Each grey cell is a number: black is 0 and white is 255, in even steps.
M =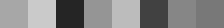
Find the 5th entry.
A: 188
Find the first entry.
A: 167
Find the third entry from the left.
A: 37

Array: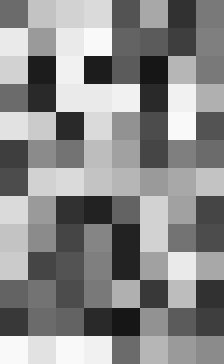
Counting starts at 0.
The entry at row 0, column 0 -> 107
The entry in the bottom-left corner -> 249
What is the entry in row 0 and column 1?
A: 195
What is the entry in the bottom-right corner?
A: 139
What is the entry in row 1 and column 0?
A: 234
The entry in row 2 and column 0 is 210
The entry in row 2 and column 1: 28
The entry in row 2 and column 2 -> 241
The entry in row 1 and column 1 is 154
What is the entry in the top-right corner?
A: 121
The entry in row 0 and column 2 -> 210

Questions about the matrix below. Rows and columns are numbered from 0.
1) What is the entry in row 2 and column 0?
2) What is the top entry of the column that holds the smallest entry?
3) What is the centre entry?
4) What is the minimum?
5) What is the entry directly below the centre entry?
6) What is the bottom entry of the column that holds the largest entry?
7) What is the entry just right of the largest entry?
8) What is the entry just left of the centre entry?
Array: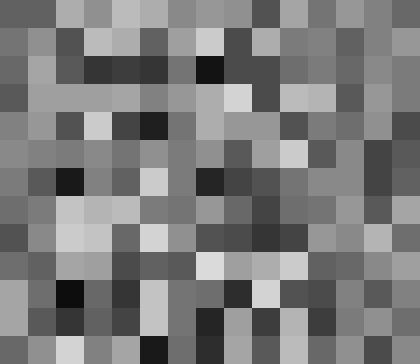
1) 104
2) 173
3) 37
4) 13
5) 151
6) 45
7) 159
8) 123

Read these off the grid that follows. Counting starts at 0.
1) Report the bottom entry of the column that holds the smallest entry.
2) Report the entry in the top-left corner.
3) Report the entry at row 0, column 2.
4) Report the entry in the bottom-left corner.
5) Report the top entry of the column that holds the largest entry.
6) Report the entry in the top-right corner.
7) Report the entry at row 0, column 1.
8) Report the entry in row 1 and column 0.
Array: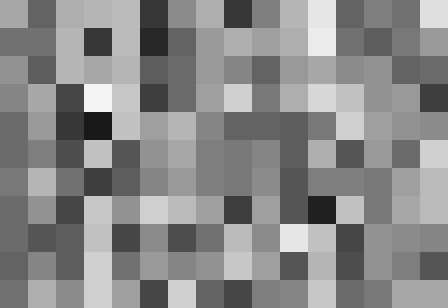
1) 207
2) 167
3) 174
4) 113
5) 181
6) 223
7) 99
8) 113
